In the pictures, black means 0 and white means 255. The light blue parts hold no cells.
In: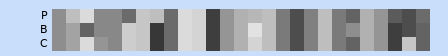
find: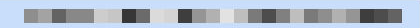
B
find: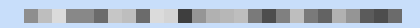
P
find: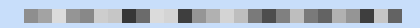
C

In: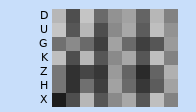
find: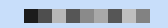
X
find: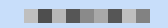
K
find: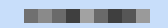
G
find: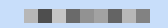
D
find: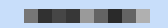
Z

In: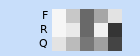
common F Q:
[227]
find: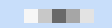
F
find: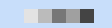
Q

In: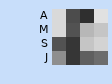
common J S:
[54]
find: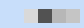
M
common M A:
[217]
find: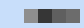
J

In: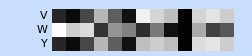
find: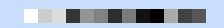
W
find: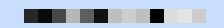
Y

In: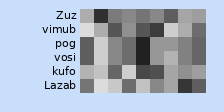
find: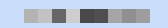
kufo
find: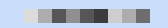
vimub
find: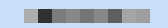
Zuz

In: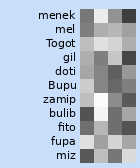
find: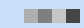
gil
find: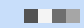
bulib
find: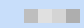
Togot
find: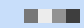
menek
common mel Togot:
[174]

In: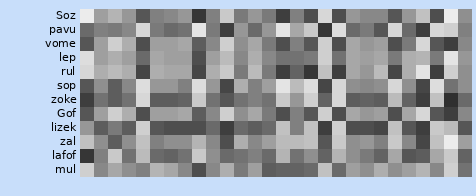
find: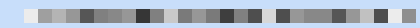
Soz
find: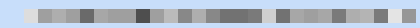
lep
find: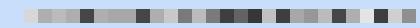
rul

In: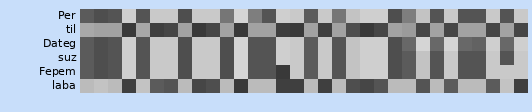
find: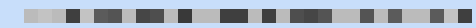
laba
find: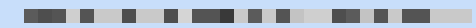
Fepem
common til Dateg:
[78]

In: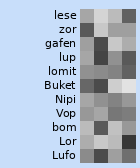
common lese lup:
[166]
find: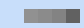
lomit
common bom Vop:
[152]
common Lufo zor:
[159]

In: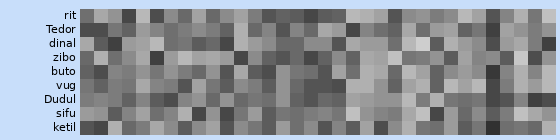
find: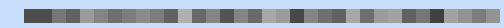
Tedor
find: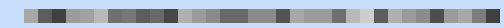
dinal

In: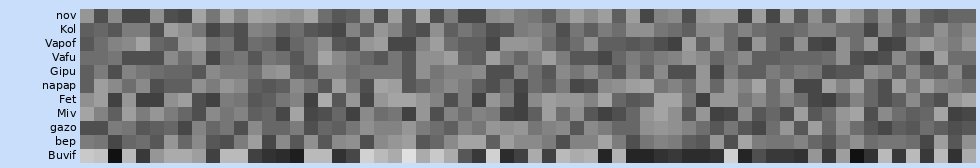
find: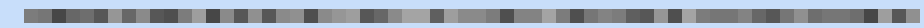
bep
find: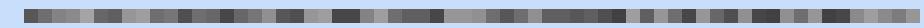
Vapof

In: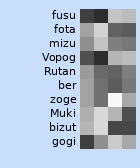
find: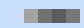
ber
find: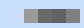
Rutan
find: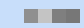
mizu
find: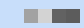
fota
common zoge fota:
[162]
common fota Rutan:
[98]

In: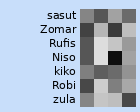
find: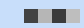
Zomar
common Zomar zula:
[190]
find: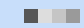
Rufis

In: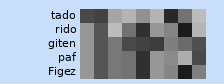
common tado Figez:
[114]
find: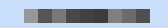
giten
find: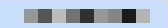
rido
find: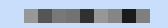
Figez

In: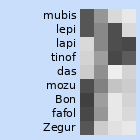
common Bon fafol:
[232]
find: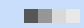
mubis
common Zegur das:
[204]
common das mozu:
[204]
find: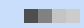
mozu
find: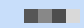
lepi
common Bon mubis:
[232]

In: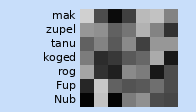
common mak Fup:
[76]
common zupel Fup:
[97]
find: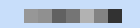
zupel

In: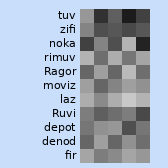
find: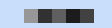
tuv
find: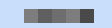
Ruvi

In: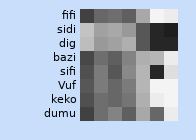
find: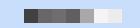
fifi
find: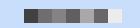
dumu
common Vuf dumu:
[103]
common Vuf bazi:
[181]
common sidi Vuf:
[87]

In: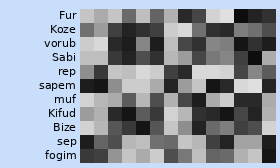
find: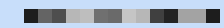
sep
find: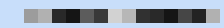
Kifud
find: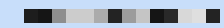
sapem
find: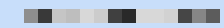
rep

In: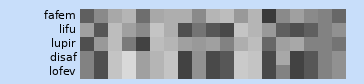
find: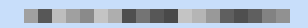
lifu
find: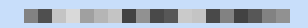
lofev
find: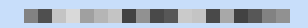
disaf
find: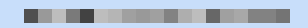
lupir

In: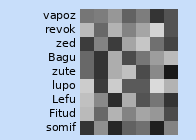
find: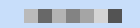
revok
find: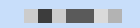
lupo
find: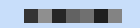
somif

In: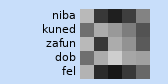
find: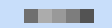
kuned

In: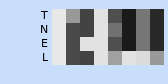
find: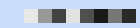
T
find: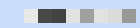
L
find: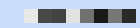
N

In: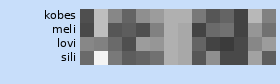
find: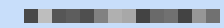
meli
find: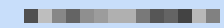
kobes
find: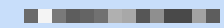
sili
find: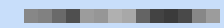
lovi

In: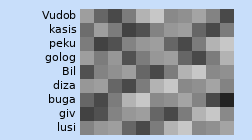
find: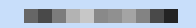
buga
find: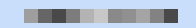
Vudob

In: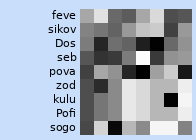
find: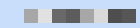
feve
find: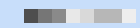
Pofi

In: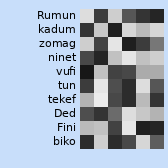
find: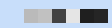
Fini
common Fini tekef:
[186]
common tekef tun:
[44]
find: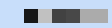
vufi

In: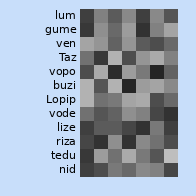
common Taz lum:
[129]
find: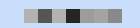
buzi
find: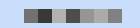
Taz
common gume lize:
[50]
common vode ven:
[98]

